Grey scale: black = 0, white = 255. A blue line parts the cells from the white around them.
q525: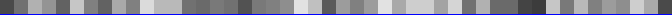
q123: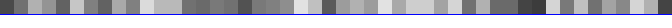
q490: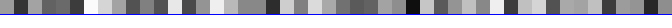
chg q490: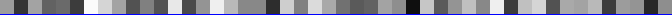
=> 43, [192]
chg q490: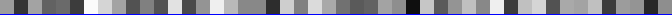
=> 13, [232]
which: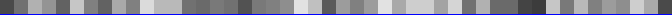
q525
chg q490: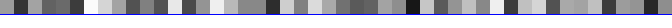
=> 30, [15]
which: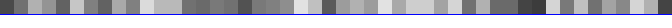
q123
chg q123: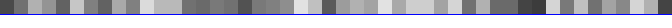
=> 27, [156]

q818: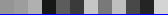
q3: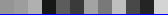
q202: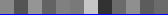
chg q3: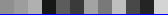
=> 1, [149]
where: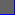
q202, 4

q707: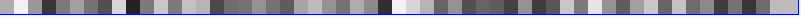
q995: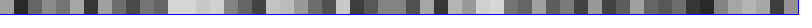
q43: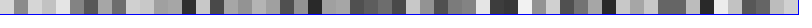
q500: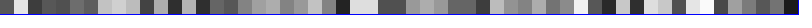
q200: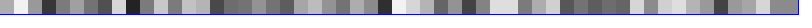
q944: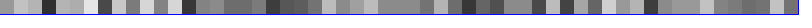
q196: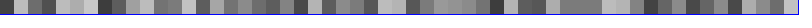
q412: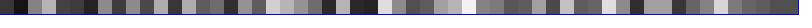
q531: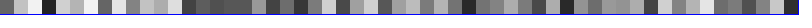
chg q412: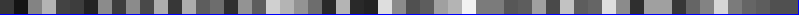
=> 35, [131]
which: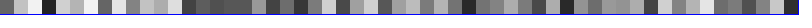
q531
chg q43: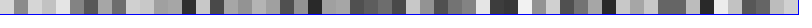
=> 33, [123]
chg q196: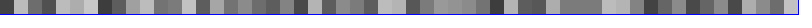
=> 27, [87]
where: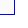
q500, 51

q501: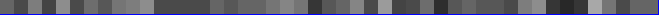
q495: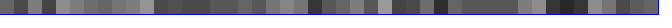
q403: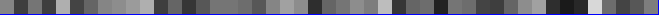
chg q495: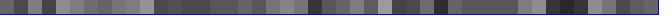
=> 27, [87]
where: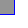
q495, 11
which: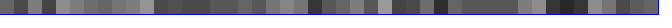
q495
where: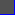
q495, 13
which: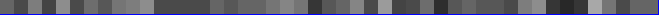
q501
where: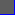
q495, 46

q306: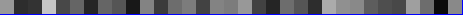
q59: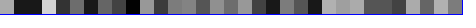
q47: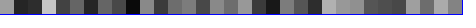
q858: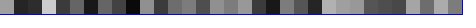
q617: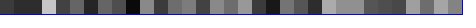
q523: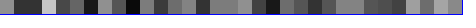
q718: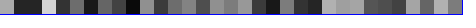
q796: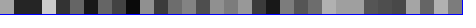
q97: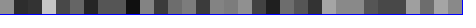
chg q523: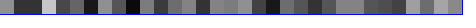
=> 16, [124]
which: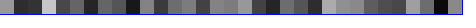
q306
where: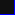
q97, 10
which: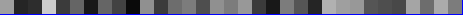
q858
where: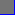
q617, 21
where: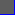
q306, 27
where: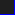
q97, 20

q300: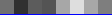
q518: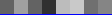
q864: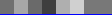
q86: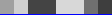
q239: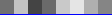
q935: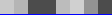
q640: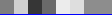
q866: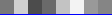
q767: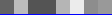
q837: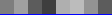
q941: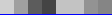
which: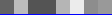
q767
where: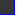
q640, 3
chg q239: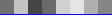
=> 5, [201]
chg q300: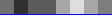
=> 4, [84]

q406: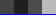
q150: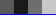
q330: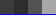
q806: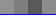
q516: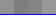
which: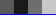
q150
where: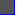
q330, 3

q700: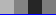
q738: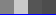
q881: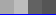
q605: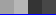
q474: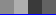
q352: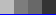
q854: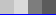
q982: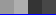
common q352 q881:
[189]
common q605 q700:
[182]
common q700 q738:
[131]
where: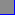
q474, 1
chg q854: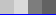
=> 4, [91]

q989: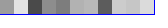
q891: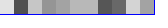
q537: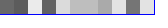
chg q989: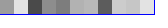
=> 11, [219]
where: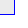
q537, 3
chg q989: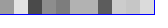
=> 7, [184]
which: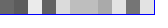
q537
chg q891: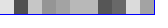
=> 10, [212]
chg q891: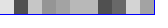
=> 8, [86]

